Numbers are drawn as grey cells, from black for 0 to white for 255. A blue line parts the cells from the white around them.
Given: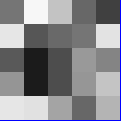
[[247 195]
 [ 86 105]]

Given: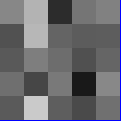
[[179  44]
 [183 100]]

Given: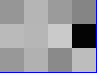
[[181 155]
 [182 202]]

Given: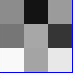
[[ 19 155]
 [167  53]]

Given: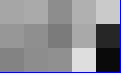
[[170 141]
 [143 123]]

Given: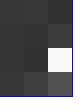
[[56 49]
 [51 59]]
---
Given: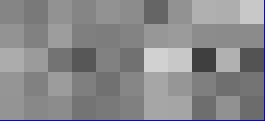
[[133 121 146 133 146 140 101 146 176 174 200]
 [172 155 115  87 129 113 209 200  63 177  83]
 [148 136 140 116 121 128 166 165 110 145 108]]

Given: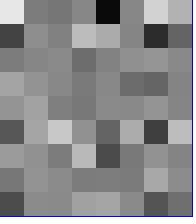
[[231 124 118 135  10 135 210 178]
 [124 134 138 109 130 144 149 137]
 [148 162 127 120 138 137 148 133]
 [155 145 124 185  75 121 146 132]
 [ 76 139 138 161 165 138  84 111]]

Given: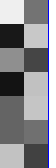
[[239 115]
 [143  69]
 [100 197]
 [194  65]]

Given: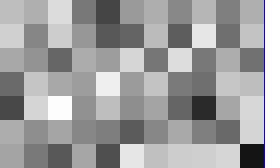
[[190 175 220 120  69 154 174 136 182 127 175]
 [168 147 102 172 157 214 118 221 120 173 113]
 [ 72 213 253 145 190 142 164 101  42 166 215]
 [164 121  88 166  79 230 192 205 207 214  20]]

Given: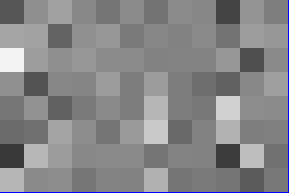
[[ 85 142 161 136 117 140 115 139 135  68 147 126]
 [243 157 143 151 140 139 129 132 132 151  80 138]
 [119 146  97 121 137 125 181 125 120 209 141 139]
 [ 56 183 155 136 137 137 116 132 130  59 189 114]]

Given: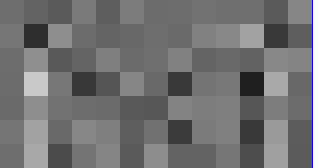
[[110  99  90 122  94 124 108 109 114 111 111  90 134]
 [109 143  89 100 127 107 111 129 100 105  98 136 132]
 [106 142 114 109 107  89  87 131 125 127  86 125 108]
 [110 168  75 116 133  90 141  99  99 118  77 160  91]]

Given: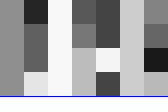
[[143  37 248  88  68 205 131]
 [143  96 248 188 244 205  25]]

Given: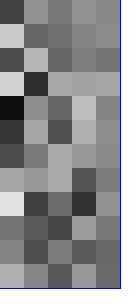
[[ 66 145 120 144 136]
 [ 77 182 101 127 116]
 [ 14 142 102 190 131]
 [ 75 122 169 152 137]
 [225  65 110  52 145]
 [131  79 125  90 103]]

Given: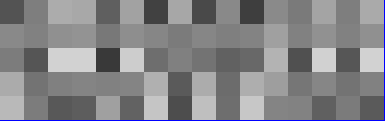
[[ 83 126 172 168  95 162  65 167  73 137  62 138 122 164 126 170]
 [124  85 210 210  57 205 110 128 115  97 104 179  80 209  86 210]
 [185 124  88  93 160  98 197  77 191 110 199 132 130  96 123  90]]
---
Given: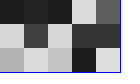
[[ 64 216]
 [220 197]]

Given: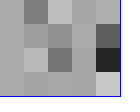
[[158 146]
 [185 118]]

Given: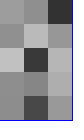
[[186 151]
 [ 57 182]]

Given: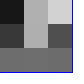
[[175  79]
 [110 108]]

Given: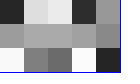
[[170 170]
 [127 107]]

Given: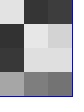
[[231 211]
 [223 223]]

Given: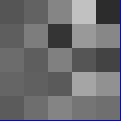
[[125  52]
 [ 94 128]]
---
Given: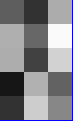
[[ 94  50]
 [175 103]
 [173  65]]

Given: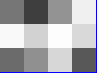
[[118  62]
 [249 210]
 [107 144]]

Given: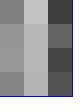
[[127 194]
 [150 183]
 [151 183]]

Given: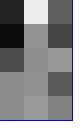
[[ 35 237]
 [ 12 147]
 [ 75 143]]

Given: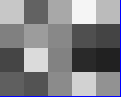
[[199  98]
 [128 156]
 [ 69 219]]

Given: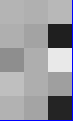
[[180 176]
 [175 163]
 [142 174]]

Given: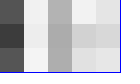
[[ 84 241]
 [ 60 237]
 [ 85 244]]

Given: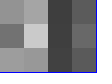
[[147 165]
 [114 202]
 [157 152]]
